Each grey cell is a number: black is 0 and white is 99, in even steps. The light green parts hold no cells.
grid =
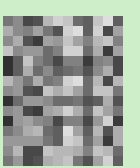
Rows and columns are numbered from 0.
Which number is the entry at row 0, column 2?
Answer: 28
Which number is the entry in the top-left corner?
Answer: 46
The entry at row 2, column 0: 54
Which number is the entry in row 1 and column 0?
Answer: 67
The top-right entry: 37
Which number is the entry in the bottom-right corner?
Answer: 37
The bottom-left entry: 46
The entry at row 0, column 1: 54
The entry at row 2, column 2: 32

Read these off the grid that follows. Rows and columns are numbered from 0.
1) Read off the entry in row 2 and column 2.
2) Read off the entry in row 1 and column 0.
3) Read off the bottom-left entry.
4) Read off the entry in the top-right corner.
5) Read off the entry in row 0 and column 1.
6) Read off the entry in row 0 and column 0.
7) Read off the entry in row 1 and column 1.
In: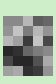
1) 23
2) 57
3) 62
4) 40
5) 53
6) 53
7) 76

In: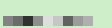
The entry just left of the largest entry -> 55
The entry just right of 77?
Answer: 38
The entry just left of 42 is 51

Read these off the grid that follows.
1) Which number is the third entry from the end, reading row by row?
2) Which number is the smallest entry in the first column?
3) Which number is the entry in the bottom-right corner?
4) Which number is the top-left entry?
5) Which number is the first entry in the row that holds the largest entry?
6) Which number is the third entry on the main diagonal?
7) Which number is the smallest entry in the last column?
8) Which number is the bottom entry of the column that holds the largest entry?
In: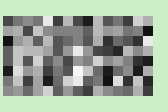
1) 41
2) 7
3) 24
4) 28
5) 11
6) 68
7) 7
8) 37

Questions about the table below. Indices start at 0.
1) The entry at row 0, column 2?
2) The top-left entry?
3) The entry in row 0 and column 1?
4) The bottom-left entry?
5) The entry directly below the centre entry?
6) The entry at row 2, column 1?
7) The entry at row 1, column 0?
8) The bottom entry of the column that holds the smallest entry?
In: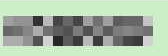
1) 57
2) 62
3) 57
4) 67
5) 23
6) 67
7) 40
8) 15

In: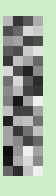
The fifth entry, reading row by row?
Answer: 30
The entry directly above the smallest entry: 63
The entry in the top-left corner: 71
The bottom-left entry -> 40
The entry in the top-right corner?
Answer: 67
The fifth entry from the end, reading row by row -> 53
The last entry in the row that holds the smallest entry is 63
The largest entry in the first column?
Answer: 84
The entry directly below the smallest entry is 9
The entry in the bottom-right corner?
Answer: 93
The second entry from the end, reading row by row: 75
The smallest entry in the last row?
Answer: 17
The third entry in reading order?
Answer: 35

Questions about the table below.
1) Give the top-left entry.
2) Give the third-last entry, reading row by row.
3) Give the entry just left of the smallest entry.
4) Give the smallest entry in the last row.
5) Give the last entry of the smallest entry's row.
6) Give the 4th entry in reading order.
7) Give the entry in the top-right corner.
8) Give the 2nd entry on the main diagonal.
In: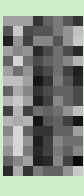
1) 62
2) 38
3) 25
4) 16
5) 4
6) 20
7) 20
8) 78

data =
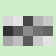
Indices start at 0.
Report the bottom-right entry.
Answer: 88
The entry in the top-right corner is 78
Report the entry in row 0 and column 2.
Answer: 27
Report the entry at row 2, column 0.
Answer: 64

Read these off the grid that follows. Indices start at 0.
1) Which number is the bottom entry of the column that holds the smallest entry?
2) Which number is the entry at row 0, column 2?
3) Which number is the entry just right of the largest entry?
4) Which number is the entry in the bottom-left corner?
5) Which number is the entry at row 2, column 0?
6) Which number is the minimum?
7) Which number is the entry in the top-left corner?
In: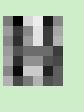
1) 28
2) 83
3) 9
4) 69
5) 52
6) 0
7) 47

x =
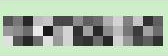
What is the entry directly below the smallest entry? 87
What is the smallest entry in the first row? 15
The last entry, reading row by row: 19
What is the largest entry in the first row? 82
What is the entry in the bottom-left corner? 87
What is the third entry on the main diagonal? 15
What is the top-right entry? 37
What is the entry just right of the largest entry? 10
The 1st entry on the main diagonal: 33
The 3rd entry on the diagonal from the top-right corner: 28
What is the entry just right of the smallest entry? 63
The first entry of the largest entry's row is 59
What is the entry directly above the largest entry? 73
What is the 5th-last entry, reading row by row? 82

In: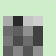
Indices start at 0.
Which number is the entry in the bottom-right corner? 56
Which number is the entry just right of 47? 29
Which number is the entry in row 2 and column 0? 47
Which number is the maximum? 80
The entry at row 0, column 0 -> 66
